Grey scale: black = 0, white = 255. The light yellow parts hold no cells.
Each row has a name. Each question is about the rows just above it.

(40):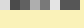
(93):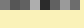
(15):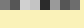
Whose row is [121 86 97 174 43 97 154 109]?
(93)
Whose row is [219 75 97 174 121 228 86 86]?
(40)

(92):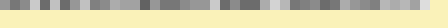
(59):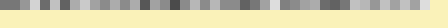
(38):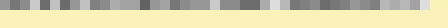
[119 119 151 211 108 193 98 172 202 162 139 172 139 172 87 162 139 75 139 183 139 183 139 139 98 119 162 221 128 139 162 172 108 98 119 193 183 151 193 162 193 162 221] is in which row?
(59)
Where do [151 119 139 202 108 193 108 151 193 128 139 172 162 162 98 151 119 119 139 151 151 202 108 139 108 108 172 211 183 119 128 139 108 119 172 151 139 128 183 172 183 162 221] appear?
(92)

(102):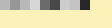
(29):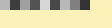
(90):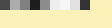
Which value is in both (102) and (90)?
[72]
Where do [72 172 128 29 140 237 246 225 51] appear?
(90)
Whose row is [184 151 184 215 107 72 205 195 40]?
(102)
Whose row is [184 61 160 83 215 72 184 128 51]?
(29)

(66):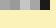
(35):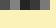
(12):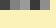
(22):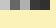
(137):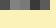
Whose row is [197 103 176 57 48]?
(22)
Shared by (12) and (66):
[154]

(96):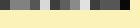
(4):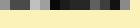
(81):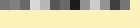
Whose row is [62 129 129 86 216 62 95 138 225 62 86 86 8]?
(96)
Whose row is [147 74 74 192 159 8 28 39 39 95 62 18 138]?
(4)

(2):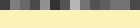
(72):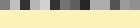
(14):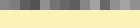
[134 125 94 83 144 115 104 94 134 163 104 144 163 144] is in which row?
(14)
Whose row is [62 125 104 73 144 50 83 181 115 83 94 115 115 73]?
(2)
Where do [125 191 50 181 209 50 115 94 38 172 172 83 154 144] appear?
(72)

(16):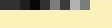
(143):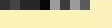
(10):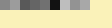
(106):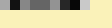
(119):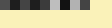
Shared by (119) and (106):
[18]
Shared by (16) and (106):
[7]
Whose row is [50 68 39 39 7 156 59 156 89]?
(143)
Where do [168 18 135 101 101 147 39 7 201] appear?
(106)
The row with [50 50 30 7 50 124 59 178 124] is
(16)

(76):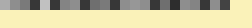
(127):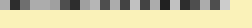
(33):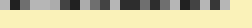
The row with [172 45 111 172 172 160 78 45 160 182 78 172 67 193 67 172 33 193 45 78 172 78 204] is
(127)
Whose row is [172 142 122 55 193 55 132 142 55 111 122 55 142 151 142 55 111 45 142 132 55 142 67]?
(76)
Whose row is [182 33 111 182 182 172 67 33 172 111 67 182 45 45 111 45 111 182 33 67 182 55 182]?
(33)

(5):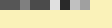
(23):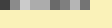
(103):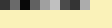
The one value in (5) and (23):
[127]
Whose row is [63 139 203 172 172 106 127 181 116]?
(23)
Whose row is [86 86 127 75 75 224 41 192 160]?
(5)

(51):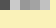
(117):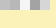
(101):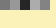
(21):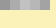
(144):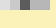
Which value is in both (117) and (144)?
[183]
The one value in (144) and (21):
[183]
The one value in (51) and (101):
[152]
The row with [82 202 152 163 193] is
(51)
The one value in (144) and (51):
[202]

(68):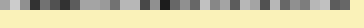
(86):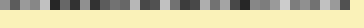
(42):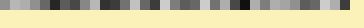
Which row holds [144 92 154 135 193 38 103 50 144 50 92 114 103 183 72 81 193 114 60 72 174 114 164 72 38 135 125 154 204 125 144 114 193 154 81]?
(86)
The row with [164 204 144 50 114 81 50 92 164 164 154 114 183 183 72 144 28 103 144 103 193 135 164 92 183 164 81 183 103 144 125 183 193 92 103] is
(68)

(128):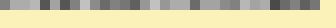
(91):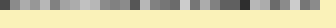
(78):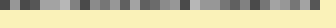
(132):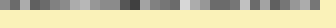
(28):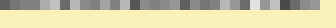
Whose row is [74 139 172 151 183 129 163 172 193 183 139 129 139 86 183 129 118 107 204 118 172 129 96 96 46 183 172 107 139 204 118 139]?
(91)
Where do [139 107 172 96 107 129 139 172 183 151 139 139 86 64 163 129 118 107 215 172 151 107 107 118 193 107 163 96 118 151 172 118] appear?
(132)
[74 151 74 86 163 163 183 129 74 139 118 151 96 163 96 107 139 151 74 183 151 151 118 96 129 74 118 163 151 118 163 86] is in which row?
(78)

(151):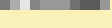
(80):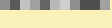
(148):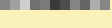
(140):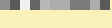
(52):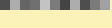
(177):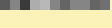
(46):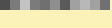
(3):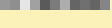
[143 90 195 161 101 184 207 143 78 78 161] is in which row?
(80)
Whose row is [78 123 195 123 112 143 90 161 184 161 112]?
(46)

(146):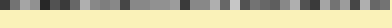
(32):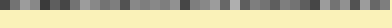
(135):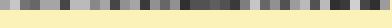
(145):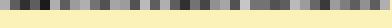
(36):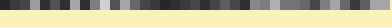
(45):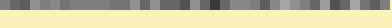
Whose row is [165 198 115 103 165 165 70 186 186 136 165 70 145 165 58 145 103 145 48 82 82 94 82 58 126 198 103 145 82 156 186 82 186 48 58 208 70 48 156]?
(135)
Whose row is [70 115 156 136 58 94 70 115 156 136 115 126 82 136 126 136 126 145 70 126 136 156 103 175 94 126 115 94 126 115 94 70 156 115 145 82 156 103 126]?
(32)
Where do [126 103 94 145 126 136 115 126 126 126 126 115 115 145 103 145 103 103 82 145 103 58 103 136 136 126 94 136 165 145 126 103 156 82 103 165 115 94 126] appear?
(45)

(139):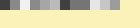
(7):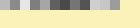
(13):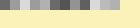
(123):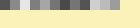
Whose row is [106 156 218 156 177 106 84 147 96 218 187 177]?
(13)
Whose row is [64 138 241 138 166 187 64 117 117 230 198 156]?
(139)

